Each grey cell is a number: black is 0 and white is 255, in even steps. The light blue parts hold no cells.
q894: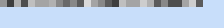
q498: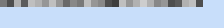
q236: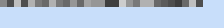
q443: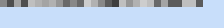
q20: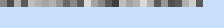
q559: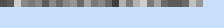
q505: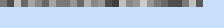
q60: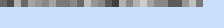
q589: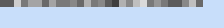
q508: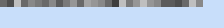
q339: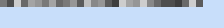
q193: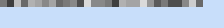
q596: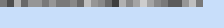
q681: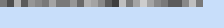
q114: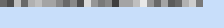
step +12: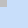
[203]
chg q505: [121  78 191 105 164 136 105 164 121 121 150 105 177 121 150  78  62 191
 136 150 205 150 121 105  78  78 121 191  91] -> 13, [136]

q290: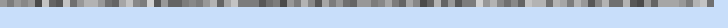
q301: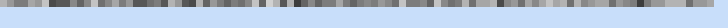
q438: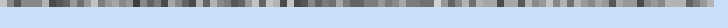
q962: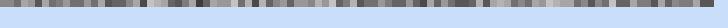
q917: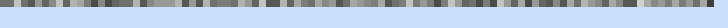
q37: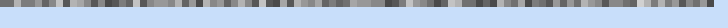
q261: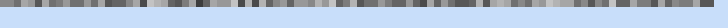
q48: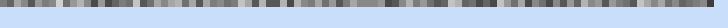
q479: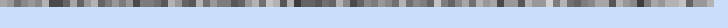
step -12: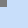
[112]
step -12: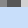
[124  75  75 197]
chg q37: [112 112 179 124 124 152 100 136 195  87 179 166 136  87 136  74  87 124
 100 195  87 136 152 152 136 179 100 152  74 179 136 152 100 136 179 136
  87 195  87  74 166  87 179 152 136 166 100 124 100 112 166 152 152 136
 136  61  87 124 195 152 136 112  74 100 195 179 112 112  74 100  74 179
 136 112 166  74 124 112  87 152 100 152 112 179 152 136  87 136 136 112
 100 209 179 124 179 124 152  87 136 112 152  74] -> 55, [74]
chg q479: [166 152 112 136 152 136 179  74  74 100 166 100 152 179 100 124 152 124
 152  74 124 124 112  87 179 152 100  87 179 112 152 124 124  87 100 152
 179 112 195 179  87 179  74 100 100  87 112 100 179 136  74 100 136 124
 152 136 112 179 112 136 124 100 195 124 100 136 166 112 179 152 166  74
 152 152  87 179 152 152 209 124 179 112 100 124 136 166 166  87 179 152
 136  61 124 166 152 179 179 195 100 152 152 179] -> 42, [61]
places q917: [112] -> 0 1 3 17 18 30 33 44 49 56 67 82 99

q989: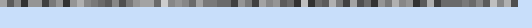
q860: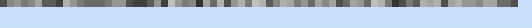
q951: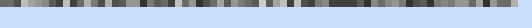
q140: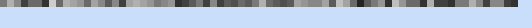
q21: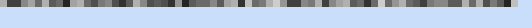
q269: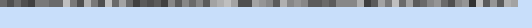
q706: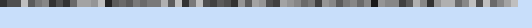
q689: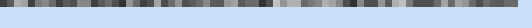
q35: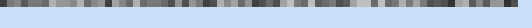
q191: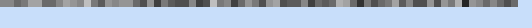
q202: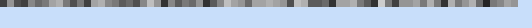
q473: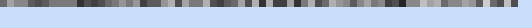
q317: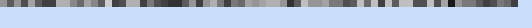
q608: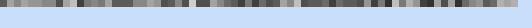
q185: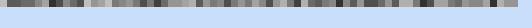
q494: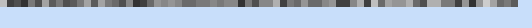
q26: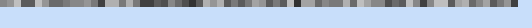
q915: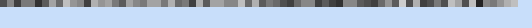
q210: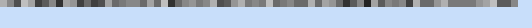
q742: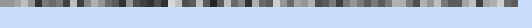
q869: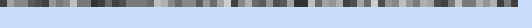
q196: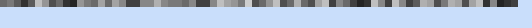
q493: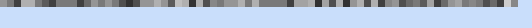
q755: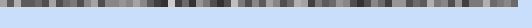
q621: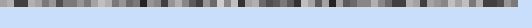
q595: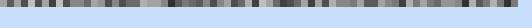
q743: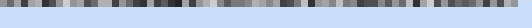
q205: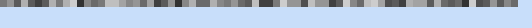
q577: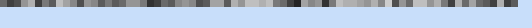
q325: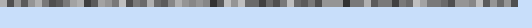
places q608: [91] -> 0 16 17 18 24 33 39 44 45 49 50 69
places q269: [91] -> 20 22 25 29 39 44 45 47 53 59 69 71
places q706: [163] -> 11 12 36 40 72

